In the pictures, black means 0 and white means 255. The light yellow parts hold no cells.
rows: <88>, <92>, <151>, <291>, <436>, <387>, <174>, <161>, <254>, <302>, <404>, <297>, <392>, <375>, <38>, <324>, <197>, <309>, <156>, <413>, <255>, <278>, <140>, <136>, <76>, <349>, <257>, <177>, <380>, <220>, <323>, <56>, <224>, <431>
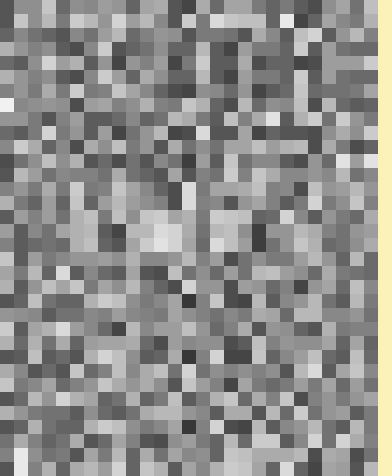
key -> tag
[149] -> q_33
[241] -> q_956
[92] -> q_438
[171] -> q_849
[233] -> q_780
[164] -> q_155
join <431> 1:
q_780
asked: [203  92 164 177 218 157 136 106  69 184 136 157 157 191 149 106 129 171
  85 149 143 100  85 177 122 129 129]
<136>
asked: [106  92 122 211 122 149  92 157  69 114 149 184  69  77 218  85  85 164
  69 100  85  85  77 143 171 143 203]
<302>
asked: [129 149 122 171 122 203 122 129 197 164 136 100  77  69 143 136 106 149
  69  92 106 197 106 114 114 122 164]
<174>
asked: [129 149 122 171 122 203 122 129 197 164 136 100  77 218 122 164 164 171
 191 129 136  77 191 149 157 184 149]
<375>
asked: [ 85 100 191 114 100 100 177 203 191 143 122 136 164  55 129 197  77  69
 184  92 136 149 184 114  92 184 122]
<278>

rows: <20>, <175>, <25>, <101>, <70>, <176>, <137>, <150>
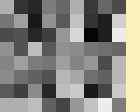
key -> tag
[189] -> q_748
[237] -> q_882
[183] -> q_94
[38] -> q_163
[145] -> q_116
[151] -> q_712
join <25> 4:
q_712
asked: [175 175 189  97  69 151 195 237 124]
<150>
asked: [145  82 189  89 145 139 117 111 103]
<101>
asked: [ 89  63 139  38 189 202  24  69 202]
<137>
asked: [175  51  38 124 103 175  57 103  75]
<20>
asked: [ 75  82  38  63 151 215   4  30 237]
<25>

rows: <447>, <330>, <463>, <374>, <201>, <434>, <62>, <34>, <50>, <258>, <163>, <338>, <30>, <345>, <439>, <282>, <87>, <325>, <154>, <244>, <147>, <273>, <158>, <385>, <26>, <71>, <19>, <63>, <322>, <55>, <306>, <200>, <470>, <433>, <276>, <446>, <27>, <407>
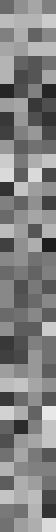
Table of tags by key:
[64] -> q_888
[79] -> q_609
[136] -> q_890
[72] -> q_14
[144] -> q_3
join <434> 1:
q_14
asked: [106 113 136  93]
<158>
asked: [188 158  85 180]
<87>
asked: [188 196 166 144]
<63>
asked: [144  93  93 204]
<385>
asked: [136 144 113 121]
<154>

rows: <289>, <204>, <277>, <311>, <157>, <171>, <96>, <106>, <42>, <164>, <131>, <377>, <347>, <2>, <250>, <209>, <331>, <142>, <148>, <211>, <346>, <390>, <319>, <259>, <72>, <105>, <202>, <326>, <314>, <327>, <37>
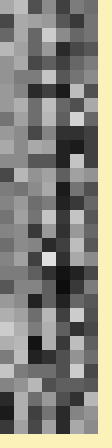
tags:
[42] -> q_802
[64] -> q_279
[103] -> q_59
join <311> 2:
q_59
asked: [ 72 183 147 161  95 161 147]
<347>
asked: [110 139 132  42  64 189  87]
<142>
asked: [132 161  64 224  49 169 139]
<148>

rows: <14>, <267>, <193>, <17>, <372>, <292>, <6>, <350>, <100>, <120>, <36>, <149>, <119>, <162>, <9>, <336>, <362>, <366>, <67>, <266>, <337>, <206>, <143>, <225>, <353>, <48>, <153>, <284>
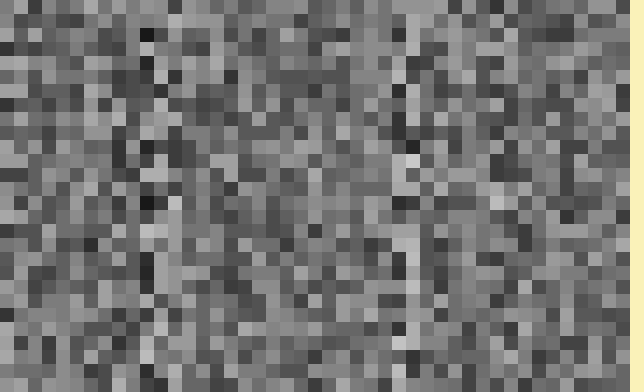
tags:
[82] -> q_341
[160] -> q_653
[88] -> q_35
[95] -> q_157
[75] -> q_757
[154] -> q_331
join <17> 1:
q_341
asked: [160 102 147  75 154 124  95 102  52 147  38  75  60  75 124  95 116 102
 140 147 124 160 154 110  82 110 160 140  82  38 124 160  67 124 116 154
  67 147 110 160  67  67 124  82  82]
<36>
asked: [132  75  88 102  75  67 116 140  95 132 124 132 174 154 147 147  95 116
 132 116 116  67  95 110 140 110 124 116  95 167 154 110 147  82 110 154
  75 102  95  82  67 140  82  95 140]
<267>
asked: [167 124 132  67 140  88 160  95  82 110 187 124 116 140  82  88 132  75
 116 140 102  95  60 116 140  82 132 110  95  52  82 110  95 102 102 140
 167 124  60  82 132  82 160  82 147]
<48>
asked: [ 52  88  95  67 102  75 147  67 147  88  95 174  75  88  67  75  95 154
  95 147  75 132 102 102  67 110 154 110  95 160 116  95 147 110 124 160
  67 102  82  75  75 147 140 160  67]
<350>
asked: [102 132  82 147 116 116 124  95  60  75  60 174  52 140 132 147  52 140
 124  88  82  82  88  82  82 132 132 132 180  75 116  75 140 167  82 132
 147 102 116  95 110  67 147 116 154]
<292>
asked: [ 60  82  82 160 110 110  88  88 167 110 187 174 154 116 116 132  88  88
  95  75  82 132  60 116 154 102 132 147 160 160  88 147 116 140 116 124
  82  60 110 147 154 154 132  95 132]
<362>

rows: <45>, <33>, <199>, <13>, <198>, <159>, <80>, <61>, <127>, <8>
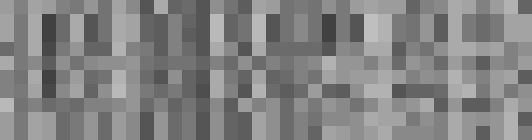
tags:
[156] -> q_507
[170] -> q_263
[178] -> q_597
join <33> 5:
q_263
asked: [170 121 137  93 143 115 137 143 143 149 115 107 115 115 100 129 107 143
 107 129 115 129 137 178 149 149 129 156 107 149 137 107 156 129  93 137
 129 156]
<198>
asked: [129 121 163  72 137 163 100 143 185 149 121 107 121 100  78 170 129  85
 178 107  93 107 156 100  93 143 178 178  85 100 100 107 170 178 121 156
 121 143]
<80>
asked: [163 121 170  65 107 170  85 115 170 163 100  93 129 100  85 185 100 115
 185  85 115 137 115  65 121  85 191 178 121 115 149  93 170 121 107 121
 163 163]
<33>

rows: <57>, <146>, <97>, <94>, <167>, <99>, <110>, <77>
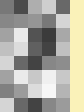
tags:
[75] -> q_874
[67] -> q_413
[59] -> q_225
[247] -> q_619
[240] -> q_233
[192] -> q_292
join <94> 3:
q_413
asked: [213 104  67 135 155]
<77>
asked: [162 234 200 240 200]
<99>
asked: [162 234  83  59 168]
<97>

